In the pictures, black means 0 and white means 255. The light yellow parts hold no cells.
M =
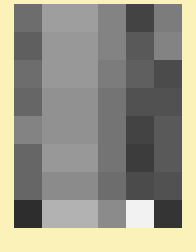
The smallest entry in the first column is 45
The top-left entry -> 109
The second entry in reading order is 158
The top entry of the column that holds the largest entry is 67
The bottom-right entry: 52
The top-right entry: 124
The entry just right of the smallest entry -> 178
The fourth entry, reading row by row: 131
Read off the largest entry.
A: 242

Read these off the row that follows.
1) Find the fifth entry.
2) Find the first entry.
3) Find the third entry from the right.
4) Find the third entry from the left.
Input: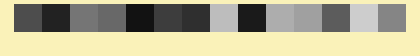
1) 18
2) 77
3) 92
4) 117

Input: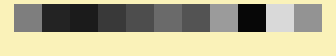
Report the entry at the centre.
106
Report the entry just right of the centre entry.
83

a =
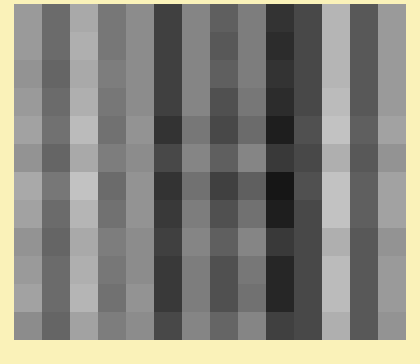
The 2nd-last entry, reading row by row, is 88
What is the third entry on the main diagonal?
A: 169
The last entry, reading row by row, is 147
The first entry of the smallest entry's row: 169
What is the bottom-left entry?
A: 140
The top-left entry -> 154
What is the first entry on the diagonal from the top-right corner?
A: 154
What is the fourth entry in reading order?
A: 119
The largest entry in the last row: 175
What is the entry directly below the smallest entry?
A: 30
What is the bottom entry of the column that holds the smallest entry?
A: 64
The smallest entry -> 22
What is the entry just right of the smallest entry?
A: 80
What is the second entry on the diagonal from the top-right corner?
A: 88
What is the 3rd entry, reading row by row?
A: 169
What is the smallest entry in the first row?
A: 51
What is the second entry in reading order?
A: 107
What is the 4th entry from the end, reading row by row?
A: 72
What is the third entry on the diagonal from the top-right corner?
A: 181
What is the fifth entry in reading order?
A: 140
